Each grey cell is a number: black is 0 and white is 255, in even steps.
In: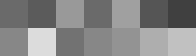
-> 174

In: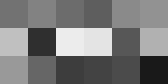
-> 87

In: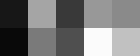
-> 251

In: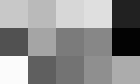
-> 135

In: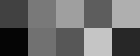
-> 197

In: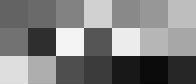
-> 182

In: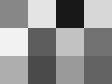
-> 194

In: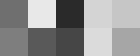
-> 219
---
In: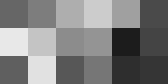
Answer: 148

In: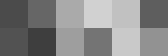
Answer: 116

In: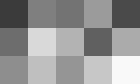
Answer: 179

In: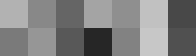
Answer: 130

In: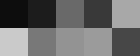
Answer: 147

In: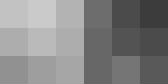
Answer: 103

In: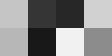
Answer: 24

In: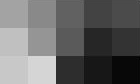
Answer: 90
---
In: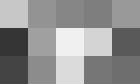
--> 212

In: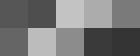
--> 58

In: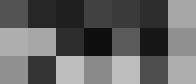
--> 23

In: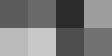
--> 77

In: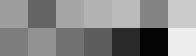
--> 5

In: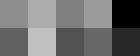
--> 104

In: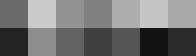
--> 19

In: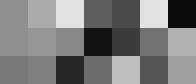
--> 114
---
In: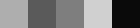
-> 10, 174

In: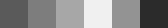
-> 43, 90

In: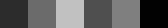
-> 2, 44

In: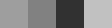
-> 193, 158

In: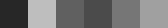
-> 160, 39

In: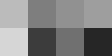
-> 158, 214

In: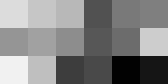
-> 127, 241

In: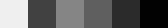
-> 2, 239

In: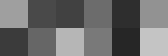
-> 146, 59

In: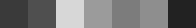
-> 34, 58
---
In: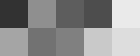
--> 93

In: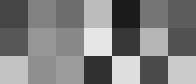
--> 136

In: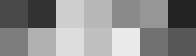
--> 206

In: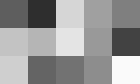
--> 228

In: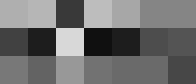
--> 216

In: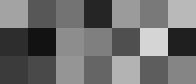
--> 141

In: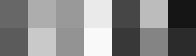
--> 153
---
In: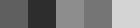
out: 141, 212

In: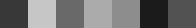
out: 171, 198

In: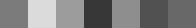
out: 55, 219

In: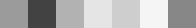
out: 229, 245

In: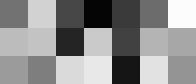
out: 202, 252

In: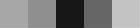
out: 23, 195

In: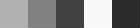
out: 65, 248

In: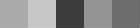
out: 60, 199

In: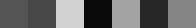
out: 10, 210
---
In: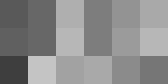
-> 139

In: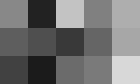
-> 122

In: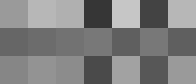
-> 87

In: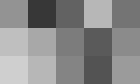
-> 83

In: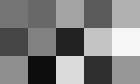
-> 46

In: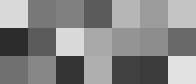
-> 59

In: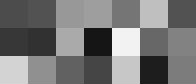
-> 29

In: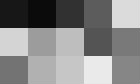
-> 234
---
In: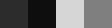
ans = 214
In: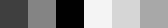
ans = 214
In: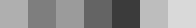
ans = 189
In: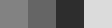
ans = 45
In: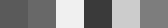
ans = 204
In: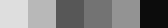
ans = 147
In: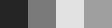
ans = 226
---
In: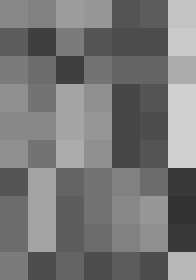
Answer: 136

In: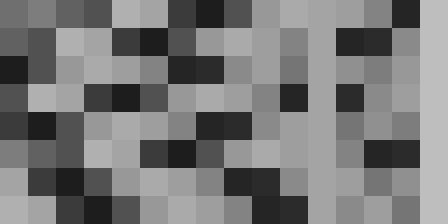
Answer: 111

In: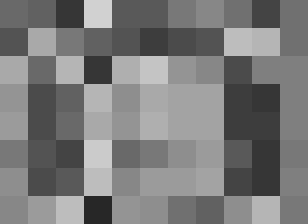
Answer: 105

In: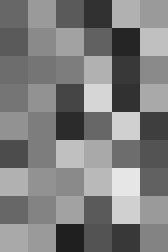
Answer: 103

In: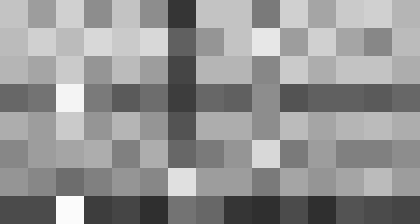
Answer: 195

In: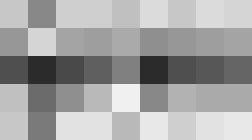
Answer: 199

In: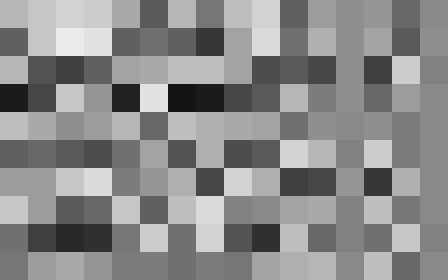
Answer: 182

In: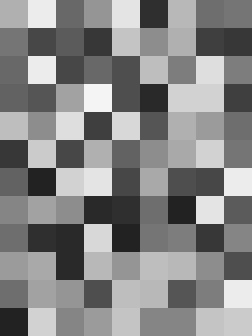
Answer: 176

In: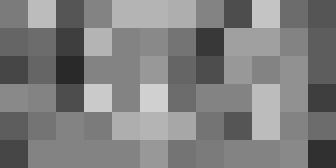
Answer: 123
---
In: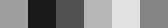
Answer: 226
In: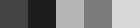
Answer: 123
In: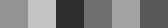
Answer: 163
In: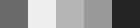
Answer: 153
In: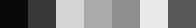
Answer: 233
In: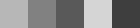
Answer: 213
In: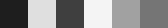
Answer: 161
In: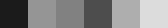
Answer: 174
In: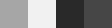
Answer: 41
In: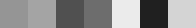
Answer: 32
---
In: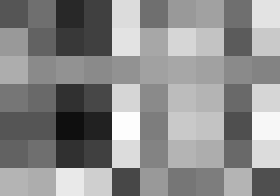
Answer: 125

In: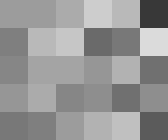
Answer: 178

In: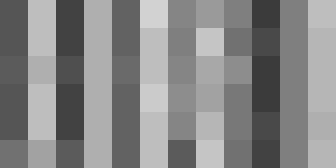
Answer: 66

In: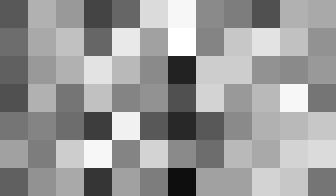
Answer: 211

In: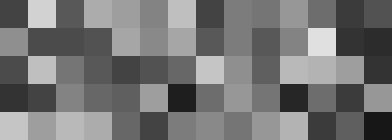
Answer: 59
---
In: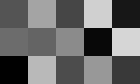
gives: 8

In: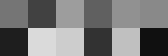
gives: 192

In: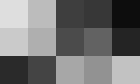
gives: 98

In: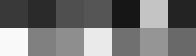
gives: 149

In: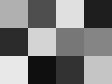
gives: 119

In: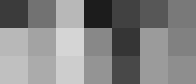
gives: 155

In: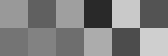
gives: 76

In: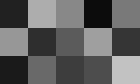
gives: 159
